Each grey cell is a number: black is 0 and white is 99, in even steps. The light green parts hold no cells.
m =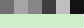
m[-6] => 44
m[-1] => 7
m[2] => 52

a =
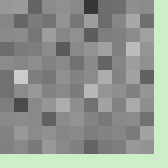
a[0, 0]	59
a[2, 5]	56
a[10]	[50, 53, 47, 59, 53, 50, 39, 47, 49, 59, 57]
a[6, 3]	51
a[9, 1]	59
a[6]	[44, 54, 59, 51, 53, 48, 71, 58, 55, 50, 58]
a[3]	[42, 48, 49, 54, 35, 53, 57, 62, 50, 73, 58]
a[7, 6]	44
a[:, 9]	[55, 65, 54, 73, 61, 63, 50, 66, 54, 48, 59]
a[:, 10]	[54, 43, 62, 58, 56, 38, 58, 55, 44, 63, 57]
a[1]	[52, 40, 48, 45, 57, 46, 61, 42, 52, 65, 43]
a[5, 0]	44
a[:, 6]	[21, 61, 36, 57, 53, 54, 71, 44, 51, 49, 39]
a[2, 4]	52
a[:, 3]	[54, 45, 61, 54, 51, 46, 51, 58, 38, 56, 59]
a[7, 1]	29
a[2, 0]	53
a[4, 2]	55
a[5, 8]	51
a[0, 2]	39
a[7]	[49, 29, 53, 58, 67, 55, 44, 63, 51, 66, 55]

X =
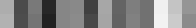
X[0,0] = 67
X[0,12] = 76
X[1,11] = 94
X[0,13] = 58
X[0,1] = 29
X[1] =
[69, 30, 45, 13, 52, 54, 28, 64, 38, 50, 44, 94, 79, 54]
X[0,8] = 39
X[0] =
[67, 29, 47, 15, 52, 53, 25, 65, 39, 49, 44, 93, 76, 58]

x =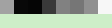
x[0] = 63
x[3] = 22
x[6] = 56

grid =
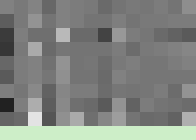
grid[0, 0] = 50
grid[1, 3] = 45
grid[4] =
[40, 48, 50, 44, 57, 45, 46, 42, 47, 49, 46, 46, 48, 50]
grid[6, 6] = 48
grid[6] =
[49, 46, 53, 38, 52, 48, 48, 42, 46, 45, 46, 48, 42, 57]
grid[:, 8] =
[45, 49, 59, 48, 47, 50, 46, 57, 61]
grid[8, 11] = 42
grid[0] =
[50, 47, 51, 40, 50, 48, 47, 41, 45, 47, 46, 48, 45, 55]
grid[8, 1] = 41
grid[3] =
[21, 47, 66, 41, 46, 45, 45, 45, 48, 42, 47, 48, 50, 52]
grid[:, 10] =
[46, 47, 46, 47, 46, 46, 46, 48, 41]
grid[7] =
[13, 49, 67, 36, 53, 43, 41, 35, 57, 38, 48, 45, 44, 42]
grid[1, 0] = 36
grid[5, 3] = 46
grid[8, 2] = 88
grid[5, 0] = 35
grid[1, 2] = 57
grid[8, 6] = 43
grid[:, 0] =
[50, 36, 23, 21, 40, 35, 49, 13, 39]
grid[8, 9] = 45
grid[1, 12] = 48

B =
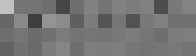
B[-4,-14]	75
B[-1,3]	48
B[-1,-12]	41
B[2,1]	46
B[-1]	[38, 44, 41, 48, 52, 43, 49, 48, 49, 46, 45, 46, 47, 45]
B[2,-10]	48
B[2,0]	43
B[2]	[43, 46, 42, 44, 48, 45, 46, 45, 47, 48, 46, 43, 48, 49]
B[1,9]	32
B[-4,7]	45
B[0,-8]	50
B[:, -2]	[47, 44, 48, 47]
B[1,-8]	48

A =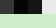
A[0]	21
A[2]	8
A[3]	91

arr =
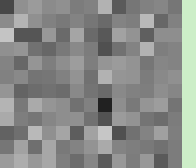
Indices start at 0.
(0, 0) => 28
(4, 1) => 40
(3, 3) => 40
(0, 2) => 60
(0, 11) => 52
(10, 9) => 49
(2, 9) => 57
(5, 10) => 48
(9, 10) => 51
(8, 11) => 42
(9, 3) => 56
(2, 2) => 33
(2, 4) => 41
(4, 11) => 52
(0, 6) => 50
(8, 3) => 52
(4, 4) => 55
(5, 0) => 50
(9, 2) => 72
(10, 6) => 57
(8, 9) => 57
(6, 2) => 42
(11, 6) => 52
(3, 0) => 56
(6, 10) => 49
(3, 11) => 49
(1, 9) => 49
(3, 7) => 31
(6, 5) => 53
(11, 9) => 48
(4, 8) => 60
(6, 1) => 39
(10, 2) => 43
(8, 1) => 49
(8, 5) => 56

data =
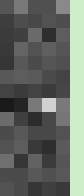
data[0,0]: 33
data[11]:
[43, 21, 38, 23, 33]
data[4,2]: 29
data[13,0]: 32
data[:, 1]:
[47, 30, 25, 39, 34, 36, 23, 14, 25, 34, 36, 21, 29, 29]
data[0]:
[33, 47, 31, 31, 53]
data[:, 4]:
[53, 30, 36, 33, 31, 26, 27, 47, 46, 32, 35, 33, 34, 22]
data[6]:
[26, 23, 26, 23, 27]
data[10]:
[32, 36, 22, 18, 35]
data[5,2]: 35
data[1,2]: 28
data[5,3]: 29
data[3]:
[22, 39, 32, 37, 33]
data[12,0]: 29
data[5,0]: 34
